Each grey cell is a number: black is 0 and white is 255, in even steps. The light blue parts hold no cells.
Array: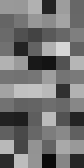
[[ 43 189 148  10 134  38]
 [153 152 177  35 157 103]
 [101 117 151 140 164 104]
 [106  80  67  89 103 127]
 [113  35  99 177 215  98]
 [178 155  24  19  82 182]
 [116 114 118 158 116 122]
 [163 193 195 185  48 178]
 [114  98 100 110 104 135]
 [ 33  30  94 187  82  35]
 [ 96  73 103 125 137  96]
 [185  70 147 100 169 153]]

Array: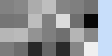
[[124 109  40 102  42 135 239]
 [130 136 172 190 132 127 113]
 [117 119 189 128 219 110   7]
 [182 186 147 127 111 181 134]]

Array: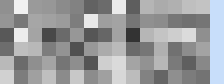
[[209 125 160 191 139 200 140 160 215 188 130 101 143 124 115]
 [144 241 154 151 139 130  98 107 234  94 181 171 176 191 195]
 [149 120 166 161 155 125 233 158 163 117 144 140 118 112 117]
 [ 88 236 164  72 106 151  86 102 162  51 182 196 206 219 143]
 [109 190 184 125 147  80 152 171 186 106 118 176 113 141 163]
 [185 107 143 164 117 142  84 207 218 164 146 183 122  95 136]]

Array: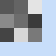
[[ 68 215 121]
 [ 87 100 228]
 [138 109  59]]

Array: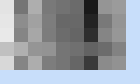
[[216 133 173 125 117 102  58 139 146]
 [227 117 174 121 114 107  25 149 155]
 [230 141 161 125 104 104  35 121 148]
 [233 133 167 124 108 101  46 133 151]
 [192 176 149 147 117 112  99 108 130]]

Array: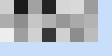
[[237 159 209  55 208 141 188]
 [207  27 162  35 214 217 156]
 [173 142 198 176 151 169 179]]
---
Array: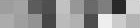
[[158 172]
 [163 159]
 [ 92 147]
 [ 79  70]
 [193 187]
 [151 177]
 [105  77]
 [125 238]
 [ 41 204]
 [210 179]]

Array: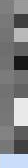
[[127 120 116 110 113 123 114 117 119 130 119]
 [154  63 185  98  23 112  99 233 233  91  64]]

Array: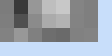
[[124 126 130]
 [ 57  80 152]
 [151 139 128]
 [190 171 110]
 [200 179 106]
 [132 131 129]
 [127 127 131]]

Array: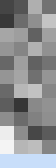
[[ 69  56 166 149 103 149 105  93 141 237 244]
 [ 84 108 158 133 159 165 183  54 107 141 182]
 [175 143  97 177  97 112 194 137 129  71 189]
 [114 196 161 145 115 149 134 146 143  91 132]]

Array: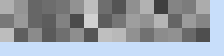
[[176 120 189]
 [148 153  95]
 [102 102 139]
 [109  93  90]
 [116 130 111]
 [146  75 142]
 [190 209  85]
 [110  93 191]
 [ 84 118 185]
 [144 158 145]
 [178 146 113]
 [ 63 181 140]
 [132 101 145]
 [124 155 105]
 [172 133  78]]

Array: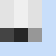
[[227 227  68]
 [239 239  39]
 [225 225 151]]

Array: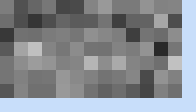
[[125 110  56  89 117 117  86]
 [ 81  78 113 164 141 129 132]
 [102  53 111 192 156 116 112]
 [119  78 123 132 148 118 112]
 [ 70 101 127 119 129 151 153]
 [ 74  91 118 140 133 137 142]
 [132  92 144 115 181 129 114]
 [153 116 135 114 141 115  97]
 [122  63 126 131 170 121 109]
 [122  99  62 124 132 134  91]
 [147  99 116 147 124  74  69]
 [130 167 108  41 111 147 128]
 [132  77 141 118 193 129 111]]

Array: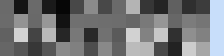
[[106 107  97 102]
 [ 20 147 210  86]
 [106 105  68  55]
 [ 26 151 185  86]
 [  6  18  38 138]
 [ 72 112 120 128]
 [139 111  40  77]
 [ 72 110 113 137]
 [106 109  90  97]
 [180 103 210 187]
 [ 54 121 130 183]
 [ 36 150 200  72]
 [ 96 103  48  34]
 [ 47 124 143 204]
 [ 60 117 129 166]]
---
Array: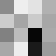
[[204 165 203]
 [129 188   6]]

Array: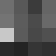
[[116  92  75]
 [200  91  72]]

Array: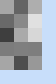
[[105 137 224]
 [ 62 170 215]]

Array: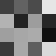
[[179  34 157]
 [159 167 171]]

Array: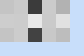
[[205 204 232]
 [196 204  66]]

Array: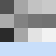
[[172 130 117]
 [ 42 166 227]]
